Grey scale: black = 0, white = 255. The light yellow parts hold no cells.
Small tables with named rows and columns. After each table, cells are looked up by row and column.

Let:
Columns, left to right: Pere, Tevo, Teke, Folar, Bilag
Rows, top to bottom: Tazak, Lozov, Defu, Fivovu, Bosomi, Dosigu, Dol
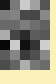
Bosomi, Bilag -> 206
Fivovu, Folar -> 92
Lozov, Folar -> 70
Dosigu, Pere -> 92
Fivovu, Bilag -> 87
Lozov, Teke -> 72
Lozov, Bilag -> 136
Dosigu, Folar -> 79
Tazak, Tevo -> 121

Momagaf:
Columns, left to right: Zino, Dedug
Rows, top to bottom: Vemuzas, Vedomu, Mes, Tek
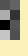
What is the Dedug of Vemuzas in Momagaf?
99
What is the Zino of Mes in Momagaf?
0
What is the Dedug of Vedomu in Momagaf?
51
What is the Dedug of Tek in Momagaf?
79
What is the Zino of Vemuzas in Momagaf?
82
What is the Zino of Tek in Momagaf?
197
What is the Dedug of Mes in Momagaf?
84
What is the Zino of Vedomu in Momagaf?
173

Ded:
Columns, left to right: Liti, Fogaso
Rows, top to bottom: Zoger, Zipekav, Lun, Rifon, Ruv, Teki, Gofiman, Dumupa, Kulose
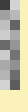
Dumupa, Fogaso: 109
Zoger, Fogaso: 211
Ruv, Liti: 106
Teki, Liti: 203
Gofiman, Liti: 169
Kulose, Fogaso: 92
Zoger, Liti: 61
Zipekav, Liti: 161
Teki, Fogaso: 115
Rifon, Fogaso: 170
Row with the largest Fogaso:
Zoger

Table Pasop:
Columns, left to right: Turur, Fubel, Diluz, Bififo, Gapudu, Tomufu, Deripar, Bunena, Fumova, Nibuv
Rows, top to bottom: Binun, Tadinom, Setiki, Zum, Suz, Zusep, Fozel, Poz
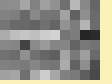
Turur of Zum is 171
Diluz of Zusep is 144
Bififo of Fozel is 134
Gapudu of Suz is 154
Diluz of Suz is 67
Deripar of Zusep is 164
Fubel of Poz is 165
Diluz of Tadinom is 105
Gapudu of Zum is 204
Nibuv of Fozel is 77
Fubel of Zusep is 108
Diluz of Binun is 166

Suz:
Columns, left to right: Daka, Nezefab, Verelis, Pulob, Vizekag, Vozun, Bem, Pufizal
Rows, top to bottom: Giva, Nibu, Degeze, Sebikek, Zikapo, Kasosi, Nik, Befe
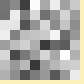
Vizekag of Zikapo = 58
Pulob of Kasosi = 157
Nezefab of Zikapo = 190
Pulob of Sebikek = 196
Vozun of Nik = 184
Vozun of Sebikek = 244
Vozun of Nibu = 151
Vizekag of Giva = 168
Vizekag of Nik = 157
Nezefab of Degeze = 229
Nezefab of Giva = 137
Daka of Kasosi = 216
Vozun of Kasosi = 168
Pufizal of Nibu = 156
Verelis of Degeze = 84
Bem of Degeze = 196
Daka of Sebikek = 237
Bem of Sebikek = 109
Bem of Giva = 161
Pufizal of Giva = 202

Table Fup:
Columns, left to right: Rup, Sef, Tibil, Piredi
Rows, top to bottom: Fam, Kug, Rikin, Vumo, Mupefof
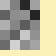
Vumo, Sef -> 97
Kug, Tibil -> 146
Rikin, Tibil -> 92
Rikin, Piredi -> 136
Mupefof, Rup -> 107
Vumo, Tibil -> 199
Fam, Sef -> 128
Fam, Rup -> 186

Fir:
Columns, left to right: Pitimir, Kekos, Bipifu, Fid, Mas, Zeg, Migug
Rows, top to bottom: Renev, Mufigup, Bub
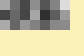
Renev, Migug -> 220
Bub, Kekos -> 102
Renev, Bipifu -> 72
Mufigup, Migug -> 155
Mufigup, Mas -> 47
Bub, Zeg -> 136
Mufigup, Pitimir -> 70
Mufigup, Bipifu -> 70
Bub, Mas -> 94
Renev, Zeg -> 132
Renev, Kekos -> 111
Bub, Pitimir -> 170
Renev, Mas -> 85

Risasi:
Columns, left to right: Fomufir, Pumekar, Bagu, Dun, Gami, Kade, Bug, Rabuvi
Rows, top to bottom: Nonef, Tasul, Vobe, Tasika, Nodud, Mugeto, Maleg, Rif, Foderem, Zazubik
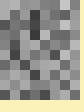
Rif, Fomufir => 148
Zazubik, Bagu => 88
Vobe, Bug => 192
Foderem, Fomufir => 166
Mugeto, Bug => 186
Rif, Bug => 169
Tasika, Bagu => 164

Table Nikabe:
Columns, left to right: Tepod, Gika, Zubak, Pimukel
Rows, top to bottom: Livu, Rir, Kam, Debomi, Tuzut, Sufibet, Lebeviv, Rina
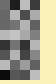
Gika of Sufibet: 180
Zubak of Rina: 80
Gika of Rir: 183
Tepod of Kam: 103
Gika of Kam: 116
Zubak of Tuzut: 50
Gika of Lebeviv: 104
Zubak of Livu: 189
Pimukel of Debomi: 127
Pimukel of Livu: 59
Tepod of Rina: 11
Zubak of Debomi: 168
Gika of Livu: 29
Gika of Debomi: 195
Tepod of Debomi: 185
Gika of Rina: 87
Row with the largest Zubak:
Livu

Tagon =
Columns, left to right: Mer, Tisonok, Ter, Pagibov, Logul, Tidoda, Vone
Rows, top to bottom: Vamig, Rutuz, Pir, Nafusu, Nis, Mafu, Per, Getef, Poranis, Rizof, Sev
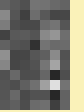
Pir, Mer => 124
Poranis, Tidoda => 223
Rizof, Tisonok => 104
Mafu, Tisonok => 69
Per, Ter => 74
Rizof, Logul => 82
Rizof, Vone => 98
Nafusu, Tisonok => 89
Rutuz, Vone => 71
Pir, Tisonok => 78
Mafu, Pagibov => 86
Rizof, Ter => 74
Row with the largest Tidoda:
Poranis

